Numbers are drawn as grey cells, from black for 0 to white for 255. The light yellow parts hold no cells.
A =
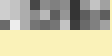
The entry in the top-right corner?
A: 161
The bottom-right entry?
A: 161
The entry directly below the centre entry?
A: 117
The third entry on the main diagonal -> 173
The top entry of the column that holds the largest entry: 195
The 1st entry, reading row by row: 206
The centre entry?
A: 94
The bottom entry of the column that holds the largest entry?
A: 237
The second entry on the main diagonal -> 195
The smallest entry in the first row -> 52

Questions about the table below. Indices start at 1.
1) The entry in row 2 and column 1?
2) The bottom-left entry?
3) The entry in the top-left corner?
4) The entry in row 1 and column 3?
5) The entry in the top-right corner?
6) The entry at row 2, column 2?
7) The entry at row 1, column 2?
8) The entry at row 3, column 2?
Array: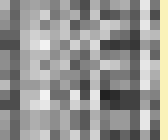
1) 154
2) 142
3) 186
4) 154
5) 120
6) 100
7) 109
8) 109

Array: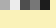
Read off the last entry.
28
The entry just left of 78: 236
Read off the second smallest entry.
78

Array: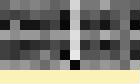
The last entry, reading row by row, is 172
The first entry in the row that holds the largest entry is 64
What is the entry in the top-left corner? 98
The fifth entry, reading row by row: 119
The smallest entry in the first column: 20
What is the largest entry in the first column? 162
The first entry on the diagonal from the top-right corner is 98
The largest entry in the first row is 213
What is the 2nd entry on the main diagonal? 64
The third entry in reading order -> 119
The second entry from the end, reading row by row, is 108
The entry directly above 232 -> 213
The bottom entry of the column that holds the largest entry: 8
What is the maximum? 232
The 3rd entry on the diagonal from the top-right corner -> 64
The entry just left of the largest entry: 8
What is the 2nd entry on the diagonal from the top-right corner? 108
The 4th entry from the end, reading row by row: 151
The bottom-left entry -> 151

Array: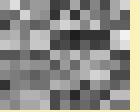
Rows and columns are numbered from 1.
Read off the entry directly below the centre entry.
154
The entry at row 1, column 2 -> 221
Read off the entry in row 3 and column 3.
124
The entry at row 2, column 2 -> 105
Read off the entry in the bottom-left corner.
154
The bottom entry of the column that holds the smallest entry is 86
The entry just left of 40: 105
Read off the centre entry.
143
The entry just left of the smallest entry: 62
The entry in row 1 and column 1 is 177
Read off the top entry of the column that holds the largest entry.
210
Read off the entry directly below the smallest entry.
50
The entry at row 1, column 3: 124
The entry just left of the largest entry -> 198
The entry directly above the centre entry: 74
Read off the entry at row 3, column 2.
154
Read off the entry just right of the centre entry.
188
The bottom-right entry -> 114
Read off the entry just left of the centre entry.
177
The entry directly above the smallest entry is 188
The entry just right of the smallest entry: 50

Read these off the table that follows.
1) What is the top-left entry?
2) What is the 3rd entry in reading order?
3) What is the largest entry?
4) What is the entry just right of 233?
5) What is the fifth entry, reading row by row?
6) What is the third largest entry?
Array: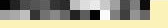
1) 3
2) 74
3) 251
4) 201
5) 93
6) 221

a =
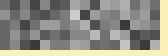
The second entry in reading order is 80
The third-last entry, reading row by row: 91
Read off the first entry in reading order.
112
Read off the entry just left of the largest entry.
124
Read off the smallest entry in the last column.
80
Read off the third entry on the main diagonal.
69
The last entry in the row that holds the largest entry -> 91
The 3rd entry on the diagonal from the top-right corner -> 156
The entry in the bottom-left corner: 103
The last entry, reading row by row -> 175
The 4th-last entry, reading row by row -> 195
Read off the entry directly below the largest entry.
146
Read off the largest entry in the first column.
146
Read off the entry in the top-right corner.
112
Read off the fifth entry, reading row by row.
135
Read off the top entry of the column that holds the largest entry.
166
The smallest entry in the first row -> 69
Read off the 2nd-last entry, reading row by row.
58

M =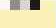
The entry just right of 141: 213
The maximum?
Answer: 247
